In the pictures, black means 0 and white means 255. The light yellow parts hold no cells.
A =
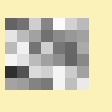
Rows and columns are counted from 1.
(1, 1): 99
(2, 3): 162
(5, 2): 82
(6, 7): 234
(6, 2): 157
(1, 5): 251
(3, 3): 116
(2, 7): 161
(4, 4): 161
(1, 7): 186
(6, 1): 163
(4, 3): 187
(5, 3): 219
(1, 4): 133

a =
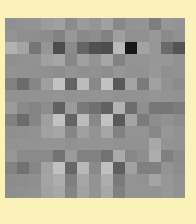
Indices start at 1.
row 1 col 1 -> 144
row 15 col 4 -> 161
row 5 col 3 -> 145
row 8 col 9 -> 97
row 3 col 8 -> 81
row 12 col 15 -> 139
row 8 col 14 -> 118
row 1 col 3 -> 147
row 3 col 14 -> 106
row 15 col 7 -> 161
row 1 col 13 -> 126
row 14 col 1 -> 140
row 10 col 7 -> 160
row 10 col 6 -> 134
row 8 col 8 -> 112
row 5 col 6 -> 148
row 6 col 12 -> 123
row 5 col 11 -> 146
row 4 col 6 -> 135
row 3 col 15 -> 84
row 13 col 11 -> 161
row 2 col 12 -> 144
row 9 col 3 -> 133
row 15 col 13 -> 147
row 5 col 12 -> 146
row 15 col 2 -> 144
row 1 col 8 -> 148
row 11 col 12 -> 146
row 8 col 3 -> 132
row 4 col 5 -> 165
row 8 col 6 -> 155
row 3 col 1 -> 178
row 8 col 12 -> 143
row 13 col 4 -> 162
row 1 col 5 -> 160
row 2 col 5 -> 130
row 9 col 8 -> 136

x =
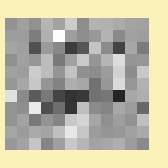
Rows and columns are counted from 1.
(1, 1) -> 146
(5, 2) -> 157
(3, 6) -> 60
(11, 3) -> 197
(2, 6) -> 159
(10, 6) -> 231
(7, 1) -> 225
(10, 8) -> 156
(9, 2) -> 163
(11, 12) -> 138
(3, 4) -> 155
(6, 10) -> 218
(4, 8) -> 150
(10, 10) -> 152
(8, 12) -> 104
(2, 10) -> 138
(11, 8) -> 163
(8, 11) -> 156
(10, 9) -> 149
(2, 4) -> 176
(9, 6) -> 200
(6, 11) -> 151
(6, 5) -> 131
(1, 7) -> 141
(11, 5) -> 159
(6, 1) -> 151
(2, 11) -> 161
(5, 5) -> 149
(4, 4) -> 189
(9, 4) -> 147
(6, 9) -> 151
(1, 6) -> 204
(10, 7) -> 198
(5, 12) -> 200
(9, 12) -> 191
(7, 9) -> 119

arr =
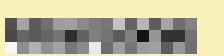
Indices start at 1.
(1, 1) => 81
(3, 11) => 117
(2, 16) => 114
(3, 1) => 247
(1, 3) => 91
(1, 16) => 131
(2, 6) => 47
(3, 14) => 92
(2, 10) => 91
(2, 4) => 100
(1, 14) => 164
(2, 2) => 102
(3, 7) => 138
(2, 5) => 116
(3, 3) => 177
